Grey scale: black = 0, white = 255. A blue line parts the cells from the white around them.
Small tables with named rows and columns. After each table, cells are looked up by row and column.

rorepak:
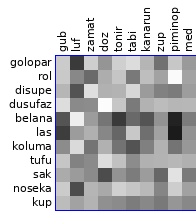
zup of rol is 162
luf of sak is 155
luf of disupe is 83
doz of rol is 173
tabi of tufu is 140
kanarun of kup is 136
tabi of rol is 121
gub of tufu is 198
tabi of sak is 124
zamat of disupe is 223
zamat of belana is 156
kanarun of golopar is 181
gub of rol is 201
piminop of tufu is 183
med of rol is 163
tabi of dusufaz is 122

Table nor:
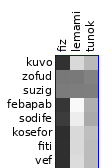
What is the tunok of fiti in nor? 188
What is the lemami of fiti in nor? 217
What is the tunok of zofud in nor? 130
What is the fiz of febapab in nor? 54
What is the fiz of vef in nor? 47
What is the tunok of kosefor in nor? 191
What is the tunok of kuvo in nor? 185
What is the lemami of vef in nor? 220
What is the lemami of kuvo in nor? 217
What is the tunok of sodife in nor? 170
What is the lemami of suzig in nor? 125
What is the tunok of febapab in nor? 175
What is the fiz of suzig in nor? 123
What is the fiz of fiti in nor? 47
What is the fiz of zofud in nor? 120
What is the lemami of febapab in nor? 249
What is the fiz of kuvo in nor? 49
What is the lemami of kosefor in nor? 217
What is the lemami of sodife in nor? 237
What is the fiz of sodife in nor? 60
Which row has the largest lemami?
febapab

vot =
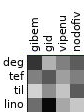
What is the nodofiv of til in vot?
90
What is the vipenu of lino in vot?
167
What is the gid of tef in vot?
88
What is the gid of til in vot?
142
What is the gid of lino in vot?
9
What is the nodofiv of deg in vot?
92
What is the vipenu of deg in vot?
128
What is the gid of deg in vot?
177
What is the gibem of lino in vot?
109
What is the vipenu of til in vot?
196
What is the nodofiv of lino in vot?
199
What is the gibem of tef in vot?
128
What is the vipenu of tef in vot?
159
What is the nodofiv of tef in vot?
127
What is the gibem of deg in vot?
52

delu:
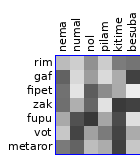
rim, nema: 187
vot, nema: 199
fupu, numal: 81
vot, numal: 68
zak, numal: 175
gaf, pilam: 218
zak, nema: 111
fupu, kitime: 75
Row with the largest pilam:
zak

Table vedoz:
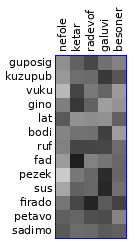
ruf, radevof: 69
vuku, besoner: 155
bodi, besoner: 157
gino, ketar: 55
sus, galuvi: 39
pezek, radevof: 103
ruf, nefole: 129
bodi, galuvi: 64
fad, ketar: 30
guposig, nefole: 143
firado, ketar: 70
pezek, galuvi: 43
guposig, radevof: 71
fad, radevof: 129
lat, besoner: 97
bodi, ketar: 114
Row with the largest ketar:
lat

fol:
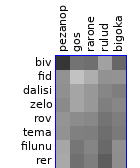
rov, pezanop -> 148
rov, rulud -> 116
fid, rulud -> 146
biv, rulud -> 161
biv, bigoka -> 103
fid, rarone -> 174
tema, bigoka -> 122
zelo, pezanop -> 138
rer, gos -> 112
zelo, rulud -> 127
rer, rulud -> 93
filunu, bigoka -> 143
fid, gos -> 194
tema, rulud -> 110
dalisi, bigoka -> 126
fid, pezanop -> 146
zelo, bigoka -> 135
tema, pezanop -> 146
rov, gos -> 140
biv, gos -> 115
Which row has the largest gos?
fid

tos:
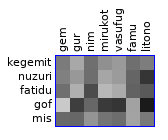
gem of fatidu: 111
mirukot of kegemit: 144
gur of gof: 62
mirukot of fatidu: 184
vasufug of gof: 53
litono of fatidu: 89
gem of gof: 201
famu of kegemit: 111
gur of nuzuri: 152
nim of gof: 103
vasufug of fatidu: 171
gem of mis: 105
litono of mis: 121
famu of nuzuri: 101

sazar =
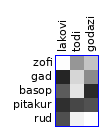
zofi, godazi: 195
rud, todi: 242
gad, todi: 214
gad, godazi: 139
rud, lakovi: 79
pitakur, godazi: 81
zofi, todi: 150
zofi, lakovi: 253
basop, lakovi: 91
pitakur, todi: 71
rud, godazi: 254
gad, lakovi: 37
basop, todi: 228
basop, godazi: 42
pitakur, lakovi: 47

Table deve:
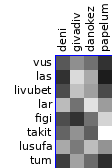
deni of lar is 187
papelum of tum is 45
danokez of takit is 95
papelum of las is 28
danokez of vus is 113
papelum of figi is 212
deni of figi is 77
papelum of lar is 156
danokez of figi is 113
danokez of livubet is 160
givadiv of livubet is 194
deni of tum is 62
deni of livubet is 76
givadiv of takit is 146
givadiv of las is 218
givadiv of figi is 50
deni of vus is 88

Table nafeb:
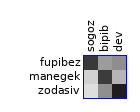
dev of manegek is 181
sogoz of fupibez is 57
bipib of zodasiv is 143
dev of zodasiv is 29
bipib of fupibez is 156
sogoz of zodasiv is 222
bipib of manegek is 60
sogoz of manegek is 209
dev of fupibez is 142
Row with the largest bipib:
fupibez

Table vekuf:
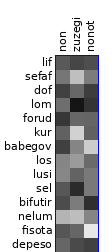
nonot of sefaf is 124
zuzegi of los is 155
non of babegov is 64
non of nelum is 180
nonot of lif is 78
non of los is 133
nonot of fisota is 232
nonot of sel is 121
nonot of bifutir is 47
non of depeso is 102
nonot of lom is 52
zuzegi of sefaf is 191
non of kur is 97
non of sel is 87
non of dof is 65
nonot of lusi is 121

